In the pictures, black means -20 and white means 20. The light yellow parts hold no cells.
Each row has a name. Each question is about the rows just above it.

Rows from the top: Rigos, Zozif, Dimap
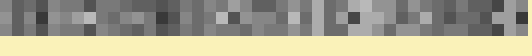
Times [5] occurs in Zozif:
4
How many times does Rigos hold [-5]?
9
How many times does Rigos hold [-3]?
6
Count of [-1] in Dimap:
14
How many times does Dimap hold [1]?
6
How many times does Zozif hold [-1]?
4

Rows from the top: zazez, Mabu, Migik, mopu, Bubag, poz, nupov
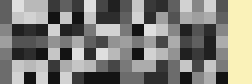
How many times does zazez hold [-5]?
3
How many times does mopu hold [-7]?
2
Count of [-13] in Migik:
3
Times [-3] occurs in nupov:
4
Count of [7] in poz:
3
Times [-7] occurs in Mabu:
1

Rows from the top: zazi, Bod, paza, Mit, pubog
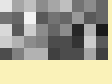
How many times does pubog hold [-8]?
3
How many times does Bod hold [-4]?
3
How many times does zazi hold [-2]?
1

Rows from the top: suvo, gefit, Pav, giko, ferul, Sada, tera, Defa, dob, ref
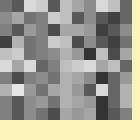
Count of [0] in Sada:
1
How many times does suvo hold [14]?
2
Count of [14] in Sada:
3
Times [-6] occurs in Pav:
2
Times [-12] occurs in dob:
1

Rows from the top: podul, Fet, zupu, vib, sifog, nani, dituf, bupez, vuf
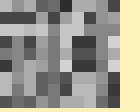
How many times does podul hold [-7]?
0
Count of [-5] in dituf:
1
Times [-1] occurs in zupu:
0
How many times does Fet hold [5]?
3
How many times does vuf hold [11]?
0

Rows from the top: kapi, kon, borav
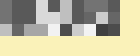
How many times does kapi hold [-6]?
5
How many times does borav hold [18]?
2
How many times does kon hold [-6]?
3

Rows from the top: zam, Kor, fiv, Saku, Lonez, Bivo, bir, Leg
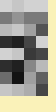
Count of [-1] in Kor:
3
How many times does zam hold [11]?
1

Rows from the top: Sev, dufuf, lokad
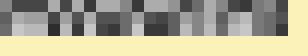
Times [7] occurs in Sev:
7
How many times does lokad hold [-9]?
1

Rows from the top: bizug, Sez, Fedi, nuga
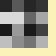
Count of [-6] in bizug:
1
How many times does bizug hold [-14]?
2
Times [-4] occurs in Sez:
1

